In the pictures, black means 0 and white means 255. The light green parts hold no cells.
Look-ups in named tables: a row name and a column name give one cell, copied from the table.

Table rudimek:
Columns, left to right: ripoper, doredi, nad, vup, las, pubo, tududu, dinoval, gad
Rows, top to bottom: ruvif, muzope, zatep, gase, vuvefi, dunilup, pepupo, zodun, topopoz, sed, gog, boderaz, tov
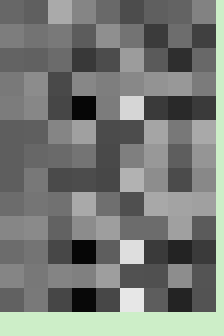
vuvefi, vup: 6
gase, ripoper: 121
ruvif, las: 105
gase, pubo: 136
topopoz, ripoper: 108
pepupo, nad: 106
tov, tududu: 93
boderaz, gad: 84
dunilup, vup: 160
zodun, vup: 76
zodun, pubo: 178
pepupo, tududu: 152
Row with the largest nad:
ruvif

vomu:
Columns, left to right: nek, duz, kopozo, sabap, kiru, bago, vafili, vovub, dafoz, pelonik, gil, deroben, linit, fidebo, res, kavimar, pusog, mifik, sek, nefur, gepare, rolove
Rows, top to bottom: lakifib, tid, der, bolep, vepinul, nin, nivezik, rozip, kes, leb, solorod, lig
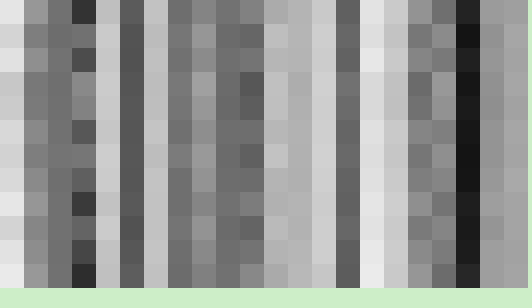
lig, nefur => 39
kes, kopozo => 113
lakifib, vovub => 110
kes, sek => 116
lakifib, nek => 229
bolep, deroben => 192
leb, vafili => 194

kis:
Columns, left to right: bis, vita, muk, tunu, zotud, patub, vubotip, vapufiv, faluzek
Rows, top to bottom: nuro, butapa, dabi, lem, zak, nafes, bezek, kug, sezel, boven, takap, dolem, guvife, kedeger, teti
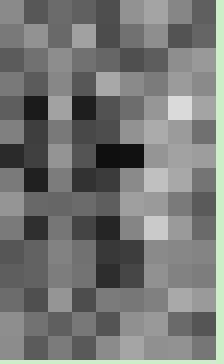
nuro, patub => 146
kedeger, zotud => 84
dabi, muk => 141
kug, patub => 138
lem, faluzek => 138
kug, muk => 124
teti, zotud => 139
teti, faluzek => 118
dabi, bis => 91
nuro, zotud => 78
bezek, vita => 64
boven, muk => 118
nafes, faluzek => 112
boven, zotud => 37
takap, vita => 98
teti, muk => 123
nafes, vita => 62

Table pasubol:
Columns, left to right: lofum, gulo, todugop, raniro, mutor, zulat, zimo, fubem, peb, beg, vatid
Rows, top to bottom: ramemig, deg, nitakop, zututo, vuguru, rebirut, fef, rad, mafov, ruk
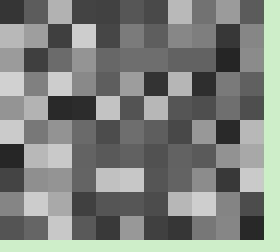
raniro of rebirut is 106
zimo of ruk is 64
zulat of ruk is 152
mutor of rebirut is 76
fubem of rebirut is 72
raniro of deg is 205
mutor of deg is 70
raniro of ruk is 89
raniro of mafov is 64
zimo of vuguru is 183
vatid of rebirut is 184
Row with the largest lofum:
zututo

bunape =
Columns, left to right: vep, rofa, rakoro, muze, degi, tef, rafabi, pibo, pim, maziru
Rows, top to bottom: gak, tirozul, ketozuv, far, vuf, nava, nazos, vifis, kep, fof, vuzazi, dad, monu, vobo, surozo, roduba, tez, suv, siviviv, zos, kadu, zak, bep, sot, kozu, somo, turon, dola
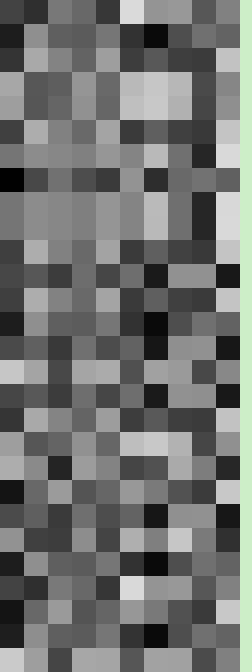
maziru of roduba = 136
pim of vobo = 112
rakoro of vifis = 113
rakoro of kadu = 155
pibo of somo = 81
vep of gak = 67
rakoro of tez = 60
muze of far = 149
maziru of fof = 217
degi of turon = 118
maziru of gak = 129
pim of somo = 58
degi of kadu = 102
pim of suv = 59

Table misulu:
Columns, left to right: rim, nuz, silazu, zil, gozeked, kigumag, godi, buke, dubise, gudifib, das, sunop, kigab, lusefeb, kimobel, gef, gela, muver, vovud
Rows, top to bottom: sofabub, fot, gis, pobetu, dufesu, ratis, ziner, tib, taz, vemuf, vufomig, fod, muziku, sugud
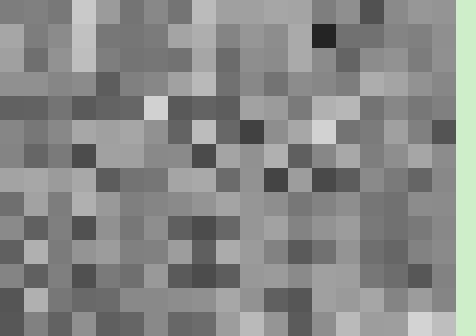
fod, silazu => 127
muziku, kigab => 86
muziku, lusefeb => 160
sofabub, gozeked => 155
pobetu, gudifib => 113
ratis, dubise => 188
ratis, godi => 145
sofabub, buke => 116

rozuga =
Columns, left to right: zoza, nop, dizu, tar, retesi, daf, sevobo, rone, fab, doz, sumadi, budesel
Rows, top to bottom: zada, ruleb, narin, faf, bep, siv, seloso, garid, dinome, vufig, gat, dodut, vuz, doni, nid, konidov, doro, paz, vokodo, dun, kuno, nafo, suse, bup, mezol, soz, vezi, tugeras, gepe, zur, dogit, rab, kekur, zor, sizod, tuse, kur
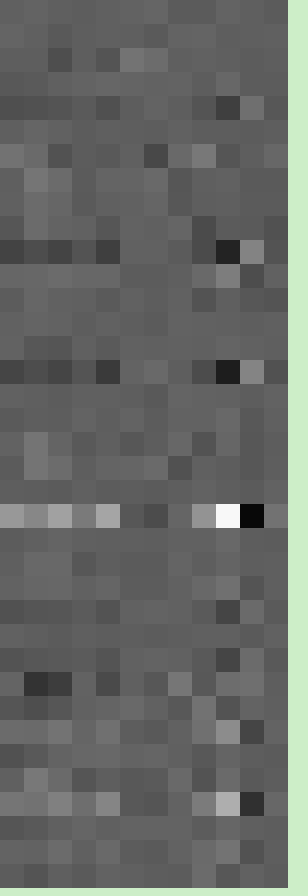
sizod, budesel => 93
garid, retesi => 100
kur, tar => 90
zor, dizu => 128
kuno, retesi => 92
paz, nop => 94
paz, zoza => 90
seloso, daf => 96
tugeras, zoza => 83
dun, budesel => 94
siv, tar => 92
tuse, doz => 115

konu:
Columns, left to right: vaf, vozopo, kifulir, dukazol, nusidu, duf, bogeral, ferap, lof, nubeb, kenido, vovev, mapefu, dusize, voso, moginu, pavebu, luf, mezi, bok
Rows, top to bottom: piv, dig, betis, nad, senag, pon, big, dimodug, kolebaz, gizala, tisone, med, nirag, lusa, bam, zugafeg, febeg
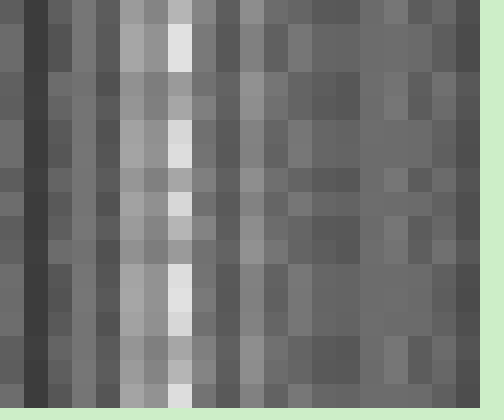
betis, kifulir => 83
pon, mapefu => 118
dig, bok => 75
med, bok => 77
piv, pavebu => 118
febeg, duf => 164
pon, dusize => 102
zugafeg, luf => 92
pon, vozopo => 60
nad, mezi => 112
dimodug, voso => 87
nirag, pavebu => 109
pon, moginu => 109
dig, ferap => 225
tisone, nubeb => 99
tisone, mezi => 112

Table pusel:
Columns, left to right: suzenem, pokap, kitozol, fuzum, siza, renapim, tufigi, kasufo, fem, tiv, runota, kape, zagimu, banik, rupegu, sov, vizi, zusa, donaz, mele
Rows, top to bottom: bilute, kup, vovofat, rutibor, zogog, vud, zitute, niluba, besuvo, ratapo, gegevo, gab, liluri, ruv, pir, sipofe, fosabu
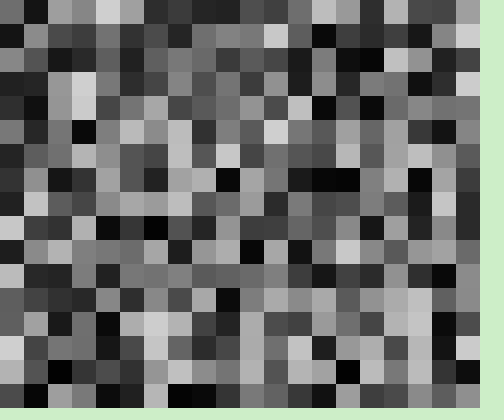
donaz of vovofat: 33
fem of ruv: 66
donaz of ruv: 11
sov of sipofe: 187
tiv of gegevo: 173
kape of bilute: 64
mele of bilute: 159
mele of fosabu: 143
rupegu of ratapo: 137
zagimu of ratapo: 101
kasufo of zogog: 70
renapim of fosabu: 32
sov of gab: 43
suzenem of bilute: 110
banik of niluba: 7
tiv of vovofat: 58
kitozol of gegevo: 179
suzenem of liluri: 94
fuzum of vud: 9
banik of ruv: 154

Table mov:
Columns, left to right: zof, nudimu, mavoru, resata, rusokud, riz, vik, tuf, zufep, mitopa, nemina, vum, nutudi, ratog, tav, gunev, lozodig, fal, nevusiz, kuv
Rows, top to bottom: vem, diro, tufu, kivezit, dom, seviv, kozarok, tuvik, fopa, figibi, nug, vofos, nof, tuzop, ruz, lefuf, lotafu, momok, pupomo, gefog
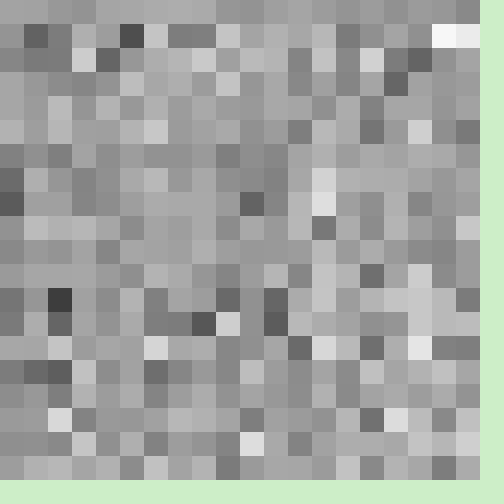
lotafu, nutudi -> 141
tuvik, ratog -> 210
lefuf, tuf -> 134
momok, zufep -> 177
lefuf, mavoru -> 94
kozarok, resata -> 163
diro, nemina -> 164
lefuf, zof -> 124
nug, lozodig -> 154
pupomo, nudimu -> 144
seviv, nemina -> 145
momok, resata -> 131
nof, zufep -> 157
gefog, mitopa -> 123
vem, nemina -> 147
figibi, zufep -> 169
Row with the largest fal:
ruz

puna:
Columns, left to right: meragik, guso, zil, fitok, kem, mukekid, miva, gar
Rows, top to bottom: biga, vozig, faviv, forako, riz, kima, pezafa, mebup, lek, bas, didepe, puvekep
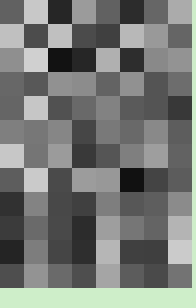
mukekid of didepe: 64
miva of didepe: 63
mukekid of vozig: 184
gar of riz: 56
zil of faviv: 18
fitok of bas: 44
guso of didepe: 125
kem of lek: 126
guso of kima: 119
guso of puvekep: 147
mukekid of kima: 105
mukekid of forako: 145
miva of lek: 94
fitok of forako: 140
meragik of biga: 97
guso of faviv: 208
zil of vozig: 192

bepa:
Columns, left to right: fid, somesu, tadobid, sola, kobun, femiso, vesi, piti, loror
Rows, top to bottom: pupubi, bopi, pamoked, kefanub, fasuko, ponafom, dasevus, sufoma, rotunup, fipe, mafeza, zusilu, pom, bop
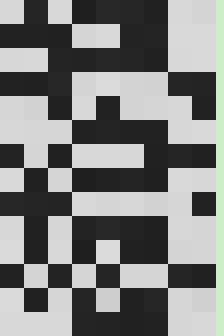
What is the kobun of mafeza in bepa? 219
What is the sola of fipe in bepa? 35
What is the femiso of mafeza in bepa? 33
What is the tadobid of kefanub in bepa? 39
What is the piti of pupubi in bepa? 216
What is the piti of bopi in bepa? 217
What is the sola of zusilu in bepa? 213
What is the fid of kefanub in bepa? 34
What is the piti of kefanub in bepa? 37
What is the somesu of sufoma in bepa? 33
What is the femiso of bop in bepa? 33
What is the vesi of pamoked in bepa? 33

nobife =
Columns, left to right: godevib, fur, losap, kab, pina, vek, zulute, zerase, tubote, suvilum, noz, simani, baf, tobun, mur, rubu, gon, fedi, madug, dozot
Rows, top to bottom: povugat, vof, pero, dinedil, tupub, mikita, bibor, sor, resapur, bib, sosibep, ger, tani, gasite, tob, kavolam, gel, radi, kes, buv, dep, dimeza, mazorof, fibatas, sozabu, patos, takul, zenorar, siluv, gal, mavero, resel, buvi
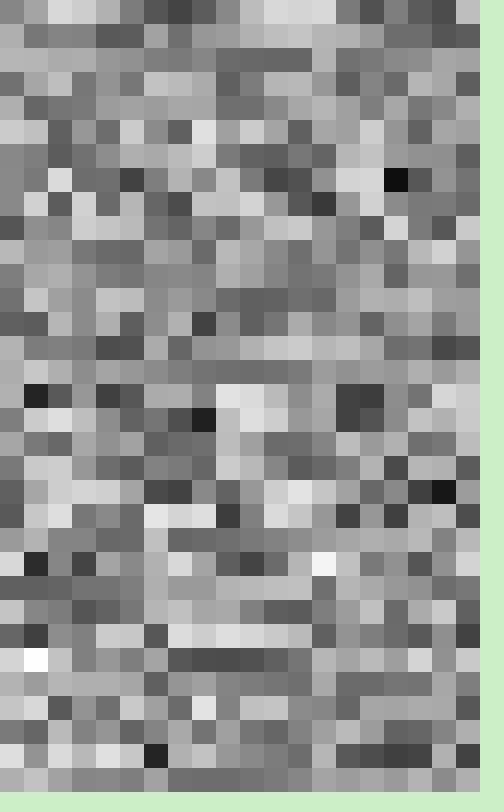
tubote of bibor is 205
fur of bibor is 126
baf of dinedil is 184
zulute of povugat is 85
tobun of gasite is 135
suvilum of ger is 174
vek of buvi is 127
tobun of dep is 197
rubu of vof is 155
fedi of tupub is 119
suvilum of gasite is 139
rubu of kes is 154
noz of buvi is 115
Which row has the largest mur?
sor

